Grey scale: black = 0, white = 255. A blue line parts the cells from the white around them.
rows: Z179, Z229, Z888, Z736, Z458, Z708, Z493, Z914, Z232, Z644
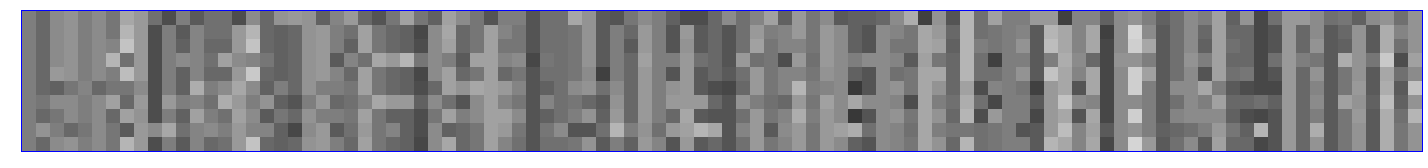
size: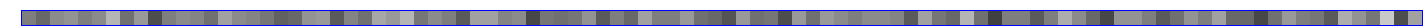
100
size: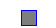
1
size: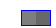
2

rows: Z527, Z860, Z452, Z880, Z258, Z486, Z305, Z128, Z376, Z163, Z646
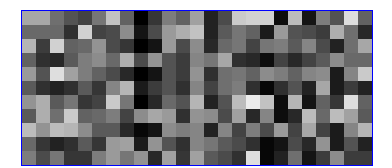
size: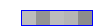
5
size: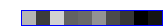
10
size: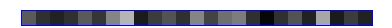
25
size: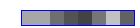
8

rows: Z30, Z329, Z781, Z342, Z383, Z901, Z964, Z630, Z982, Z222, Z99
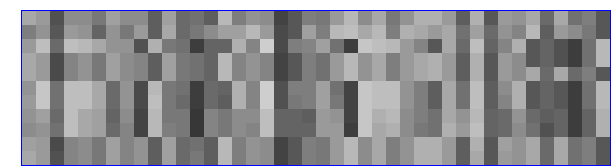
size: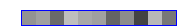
11
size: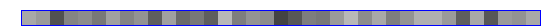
37
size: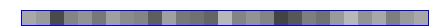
29
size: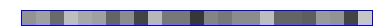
25
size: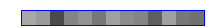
13
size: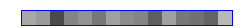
15

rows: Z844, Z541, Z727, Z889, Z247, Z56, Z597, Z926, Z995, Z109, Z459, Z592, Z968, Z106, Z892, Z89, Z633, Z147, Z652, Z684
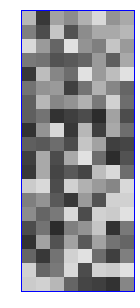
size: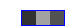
3
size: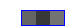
3

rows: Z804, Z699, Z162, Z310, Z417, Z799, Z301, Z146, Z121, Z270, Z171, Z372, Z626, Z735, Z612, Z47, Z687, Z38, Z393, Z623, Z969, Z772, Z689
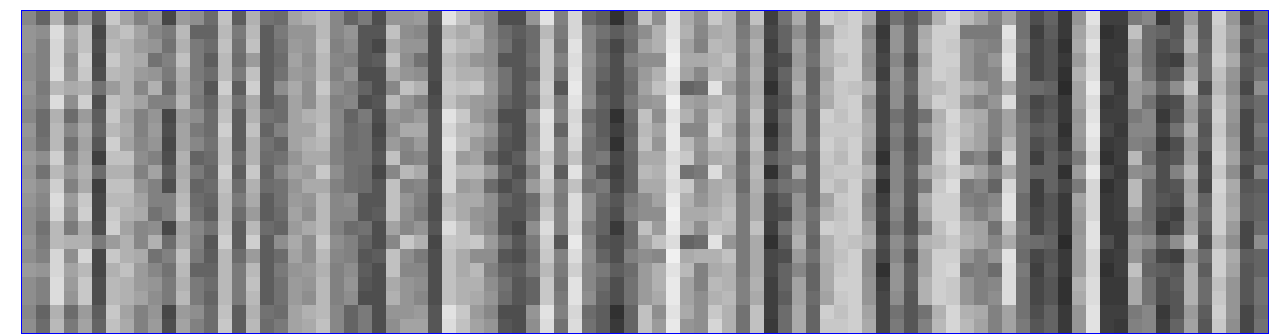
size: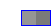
2
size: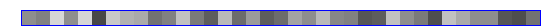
37
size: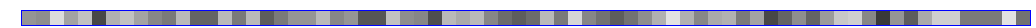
72
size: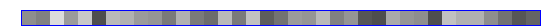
37

